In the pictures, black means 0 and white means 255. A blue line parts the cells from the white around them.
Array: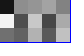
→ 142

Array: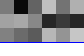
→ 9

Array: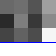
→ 111

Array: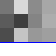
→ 216

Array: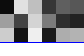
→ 225

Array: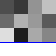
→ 56

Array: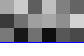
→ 203
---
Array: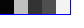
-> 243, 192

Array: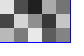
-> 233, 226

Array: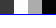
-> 253, 172

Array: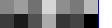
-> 213, 185

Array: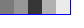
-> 235, 177

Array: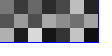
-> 217, 196
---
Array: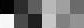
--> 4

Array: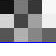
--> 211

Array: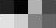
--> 32

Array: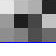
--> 154

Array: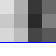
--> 201

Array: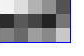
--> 44

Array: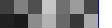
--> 63

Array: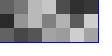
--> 42

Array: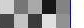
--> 210

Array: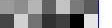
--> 155
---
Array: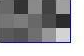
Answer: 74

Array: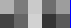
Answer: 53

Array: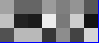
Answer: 206

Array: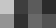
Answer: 105

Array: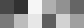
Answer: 210

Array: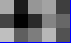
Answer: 132

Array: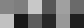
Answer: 153

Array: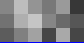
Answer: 106
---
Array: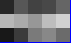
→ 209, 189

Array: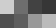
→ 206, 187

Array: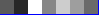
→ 255, 205

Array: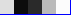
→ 252, 223

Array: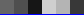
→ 207, 180

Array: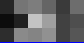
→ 195, 159
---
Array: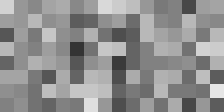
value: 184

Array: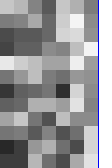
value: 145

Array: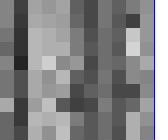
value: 151

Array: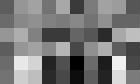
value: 190

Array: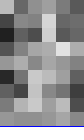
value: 103

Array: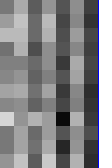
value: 70

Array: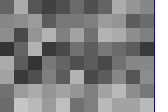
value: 127
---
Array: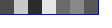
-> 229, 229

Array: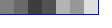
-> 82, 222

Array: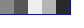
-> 238, 238

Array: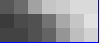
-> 115, 225

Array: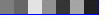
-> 145, 227

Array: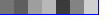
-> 184, 207

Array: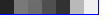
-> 79, 240

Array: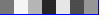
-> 38, 245
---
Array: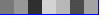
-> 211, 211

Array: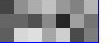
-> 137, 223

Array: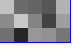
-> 132, 200

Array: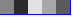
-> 226, 226

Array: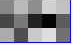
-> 34, 222

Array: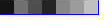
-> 36, 192

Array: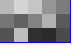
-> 131, 212

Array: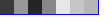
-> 135, 231

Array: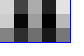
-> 158, 227
